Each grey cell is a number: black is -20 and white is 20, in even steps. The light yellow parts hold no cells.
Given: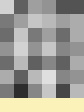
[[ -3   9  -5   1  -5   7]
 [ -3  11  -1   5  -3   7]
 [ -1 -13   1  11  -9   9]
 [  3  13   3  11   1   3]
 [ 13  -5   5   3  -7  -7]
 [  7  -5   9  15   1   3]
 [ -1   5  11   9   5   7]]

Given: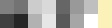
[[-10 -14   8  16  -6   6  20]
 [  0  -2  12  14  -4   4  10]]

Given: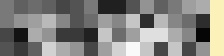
[[ -7 -11  -5  13   7   3  -9   5  13  19  11  -9  11  -9   3]
 [ -1  -5  -3  -5  -9  -7  -1 -15 -15  -7   3  -5  -1   5   7]
 [ -1   3   5   9   1  -7  -3   5   1  11 -13   9   1  -3 -13]
 [ -9 -17   7   3 -11 -11 -15  11  -3   5  15  15   7   1 -19]]

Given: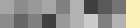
[[  2  -4   0 -10   4   8  12   0   8]
 [  6   2   4   6   0   8 -10  -6  -2]]

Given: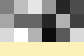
[[  6  -4  -4 -14   8 -10]
 [ 14  20   8 -18  -6  14]
 [  0  10  16   4 -14  -8]]

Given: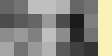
[[ -8  -6  -4   4  -8 -16   0]
 [  2   4   0  10   2 -14  -2]
 [  6  -2   4   8  -6 -10 -12]
 [ -4  -2  10  10   8  -4  -2]]

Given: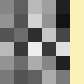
[[ -7  -3 -13  11  -9]
 [ -1  -7  -5   7  -1]
 [  3  -3   7   1 -15]
 [  1  -5   9   5 -15]
 [  3  -7  13   3 -17]
 [  9 -11  17 -11  15]]

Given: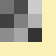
[[  2   6 -12]
 [-10   0   8]
 [ -2  -8  12]]

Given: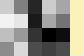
[[ 18  16 -16   6  -2]
 [ 12   0 -14  12   6]
 [ 10   4 -12 -20 -18]
 [  2  14  -8 -10  -8]]
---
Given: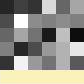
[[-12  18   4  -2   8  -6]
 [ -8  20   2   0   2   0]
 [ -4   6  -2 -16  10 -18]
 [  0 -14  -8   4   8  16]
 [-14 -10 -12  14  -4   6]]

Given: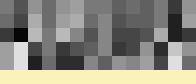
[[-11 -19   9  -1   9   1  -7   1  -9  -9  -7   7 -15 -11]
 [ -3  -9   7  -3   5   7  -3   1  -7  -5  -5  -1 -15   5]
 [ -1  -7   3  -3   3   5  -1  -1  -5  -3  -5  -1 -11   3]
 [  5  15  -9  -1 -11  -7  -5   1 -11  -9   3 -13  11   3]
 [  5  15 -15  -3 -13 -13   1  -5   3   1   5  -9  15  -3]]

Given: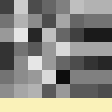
[[-12   2  16   4  -4  -8 -12 -14]
 [  2   6   8  -6   4  -6  -6  -8]
 [ -2   2   4  14 -18   0   0   0]
 [ -2   8   2  -8   6  -4  -2  -2]
 [-12  -2  -6   4  14   6   6   6]
 [-10  12  -8  -4   0  10   8   8]
 [  4  16 -14  10  -4 -10 -16 -16]]

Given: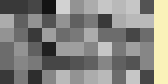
[[  7  -5   3  -7   3  -5  -1 -11   7   9   9]
 [ -3   1  -1  -9  -9  -7  -5   1  -5  -7   1]
 [ -3   3  -5 -15   5   5   1  11  -1   5   1]
 [-11 -11  -9 -17  13   3   7  11   9  11  -7]
 [  3  -3 -11   5  -3  -1   7  -3  -3  -9  -3]
 [-11  -1 -13   1   9   3   7   9  -3  11  -9]]

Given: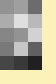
[[  1   3  13]
 [  7  15   9]
 [  3   5  -3]
 [ -1  11  -5]
 [ -9 -11 -15]]

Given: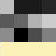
[[ -6  -4   8  12]
 [  2 -20  -8   0]
 [ 10 -16 -16 -14]]
